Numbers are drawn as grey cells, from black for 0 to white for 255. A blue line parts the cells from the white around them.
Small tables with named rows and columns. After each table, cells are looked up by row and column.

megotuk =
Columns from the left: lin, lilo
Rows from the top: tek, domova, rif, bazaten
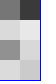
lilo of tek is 58
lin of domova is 218
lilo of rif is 216
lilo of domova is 232
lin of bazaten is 219
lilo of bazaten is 203
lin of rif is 145

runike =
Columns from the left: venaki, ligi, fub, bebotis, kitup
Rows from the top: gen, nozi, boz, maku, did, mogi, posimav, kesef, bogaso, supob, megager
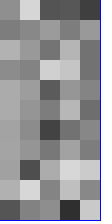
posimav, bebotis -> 114
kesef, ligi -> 149
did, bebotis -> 150
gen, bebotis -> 87
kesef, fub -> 120
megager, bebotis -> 47
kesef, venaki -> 164
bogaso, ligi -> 78
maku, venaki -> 140
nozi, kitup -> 153
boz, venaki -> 178
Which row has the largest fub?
maku

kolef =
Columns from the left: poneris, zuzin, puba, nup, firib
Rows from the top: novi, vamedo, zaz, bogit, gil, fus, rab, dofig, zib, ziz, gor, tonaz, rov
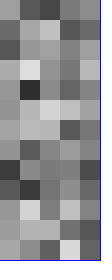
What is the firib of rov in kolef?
99
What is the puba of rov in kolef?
97
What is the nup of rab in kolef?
88
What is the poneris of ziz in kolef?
88
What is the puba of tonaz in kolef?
178
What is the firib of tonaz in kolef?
86
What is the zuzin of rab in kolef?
186
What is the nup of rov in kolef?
217
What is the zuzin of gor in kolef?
211
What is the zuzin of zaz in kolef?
151
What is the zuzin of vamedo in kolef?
167
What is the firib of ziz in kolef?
104

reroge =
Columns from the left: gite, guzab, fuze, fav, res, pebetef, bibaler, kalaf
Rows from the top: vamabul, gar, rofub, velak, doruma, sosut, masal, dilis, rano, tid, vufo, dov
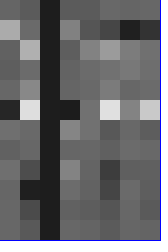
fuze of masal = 29
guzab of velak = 107
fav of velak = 99
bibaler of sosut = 131
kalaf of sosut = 201
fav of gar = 129
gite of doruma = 103
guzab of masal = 105
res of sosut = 113
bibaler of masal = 104
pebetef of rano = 61
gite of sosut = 38
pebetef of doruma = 123
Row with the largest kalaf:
sosut

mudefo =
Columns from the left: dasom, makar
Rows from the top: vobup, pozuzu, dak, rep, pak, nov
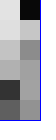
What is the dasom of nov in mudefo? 95
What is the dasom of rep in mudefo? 177
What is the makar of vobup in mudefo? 8
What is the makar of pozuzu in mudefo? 198
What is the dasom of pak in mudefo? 51
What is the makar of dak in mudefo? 140
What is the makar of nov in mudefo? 146
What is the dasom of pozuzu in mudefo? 223
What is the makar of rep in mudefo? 161
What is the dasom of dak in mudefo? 195
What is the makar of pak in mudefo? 162

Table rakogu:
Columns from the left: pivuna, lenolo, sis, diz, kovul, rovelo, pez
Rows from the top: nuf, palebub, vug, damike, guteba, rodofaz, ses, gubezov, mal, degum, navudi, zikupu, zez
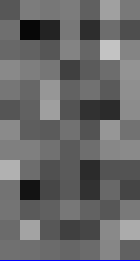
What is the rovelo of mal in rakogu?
83
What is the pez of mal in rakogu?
83
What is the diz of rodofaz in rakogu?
83
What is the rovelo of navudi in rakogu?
87
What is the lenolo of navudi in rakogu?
90
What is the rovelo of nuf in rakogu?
160
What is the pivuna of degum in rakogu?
115
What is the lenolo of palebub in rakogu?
7
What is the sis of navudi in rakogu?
96
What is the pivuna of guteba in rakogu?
118
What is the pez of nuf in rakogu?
121
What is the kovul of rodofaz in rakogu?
49
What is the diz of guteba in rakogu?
98
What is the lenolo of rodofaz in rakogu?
97
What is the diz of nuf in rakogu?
124

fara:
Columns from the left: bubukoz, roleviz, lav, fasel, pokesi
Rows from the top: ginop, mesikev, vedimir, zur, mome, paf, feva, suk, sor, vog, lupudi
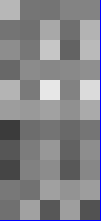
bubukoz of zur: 104
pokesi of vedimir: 186
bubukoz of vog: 120
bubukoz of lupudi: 112
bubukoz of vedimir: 141
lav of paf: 161
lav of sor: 140
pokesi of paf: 170
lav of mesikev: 168
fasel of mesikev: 111
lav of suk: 151
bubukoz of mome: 180
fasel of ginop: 131
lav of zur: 135
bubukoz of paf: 157
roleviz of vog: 114
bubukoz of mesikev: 116

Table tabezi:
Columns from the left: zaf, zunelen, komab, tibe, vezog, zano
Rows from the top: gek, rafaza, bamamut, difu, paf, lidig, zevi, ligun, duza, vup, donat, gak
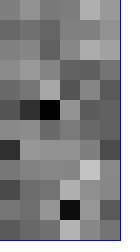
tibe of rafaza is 128
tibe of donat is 13
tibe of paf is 85
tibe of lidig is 147
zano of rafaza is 145
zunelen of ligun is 151
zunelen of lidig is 48
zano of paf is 89
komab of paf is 167
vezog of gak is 135

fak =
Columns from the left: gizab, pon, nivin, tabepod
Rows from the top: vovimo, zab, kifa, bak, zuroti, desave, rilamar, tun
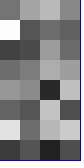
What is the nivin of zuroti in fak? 41
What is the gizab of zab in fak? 253
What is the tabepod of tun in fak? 78
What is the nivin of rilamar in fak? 184
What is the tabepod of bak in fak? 158
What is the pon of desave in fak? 85
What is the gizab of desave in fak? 100
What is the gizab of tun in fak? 60
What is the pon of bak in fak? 124
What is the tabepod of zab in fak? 97
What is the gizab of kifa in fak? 66

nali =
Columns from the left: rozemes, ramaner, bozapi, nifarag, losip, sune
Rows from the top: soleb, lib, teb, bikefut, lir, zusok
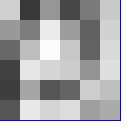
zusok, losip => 159
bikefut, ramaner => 230
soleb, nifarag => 71
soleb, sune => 201
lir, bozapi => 85
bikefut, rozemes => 65
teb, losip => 98
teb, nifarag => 200

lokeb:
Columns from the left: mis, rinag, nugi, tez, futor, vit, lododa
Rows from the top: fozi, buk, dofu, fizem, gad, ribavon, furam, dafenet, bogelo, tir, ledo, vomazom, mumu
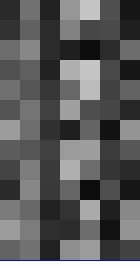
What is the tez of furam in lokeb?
31
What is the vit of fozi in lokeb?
80
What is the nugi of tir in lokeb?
57
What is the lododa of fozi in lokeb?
23
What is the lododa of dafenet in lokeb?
87
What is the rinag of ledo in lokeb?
104
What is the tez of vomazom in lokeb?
43
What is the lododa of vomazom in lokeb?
148
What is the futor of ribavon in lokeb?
78
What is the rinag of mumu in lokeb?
113
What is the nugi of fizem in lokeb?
34
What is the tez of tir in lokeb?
102
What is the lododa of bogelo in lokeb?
42

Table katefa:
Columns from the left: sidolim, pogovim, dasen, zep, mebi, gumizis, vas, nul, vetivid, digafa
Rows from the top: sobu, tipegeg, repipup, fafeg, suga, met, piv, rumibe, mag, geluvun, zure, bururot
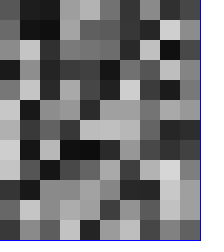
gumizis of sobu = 114
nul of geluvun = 38
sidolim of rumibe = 206
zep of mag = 72
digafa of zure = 159
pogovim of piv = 57
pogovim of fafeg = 142
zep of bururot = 194
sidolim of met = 199
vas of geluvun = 40
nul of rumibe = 72

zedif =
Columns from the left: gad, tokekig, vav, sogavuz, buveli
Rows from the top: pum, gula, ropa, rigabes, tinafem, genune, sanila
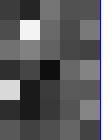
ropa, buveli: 66
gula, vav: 105
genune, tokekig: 26
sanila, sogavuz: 101
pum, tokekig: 37
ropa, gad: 113
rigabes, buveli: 131
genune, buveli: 133
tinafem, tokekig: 26
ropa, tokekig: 129
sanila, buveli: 67
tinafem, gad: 217
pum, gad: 60
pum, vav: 117
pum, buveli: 82
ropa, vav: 98

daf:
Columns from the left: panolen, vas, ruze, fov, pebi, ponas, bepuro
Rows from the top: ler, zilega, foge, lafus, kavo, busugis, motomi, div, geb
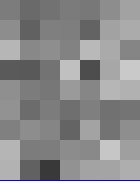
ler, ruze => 114
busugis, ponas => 113
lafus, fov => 192
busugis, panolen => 146
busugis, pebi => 127
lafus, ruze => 115
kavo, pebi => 134
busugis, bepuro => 116
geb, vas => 97
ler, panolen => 124
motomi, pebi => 163
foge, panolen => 182
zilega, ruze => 127
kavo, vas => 124
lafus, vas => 89

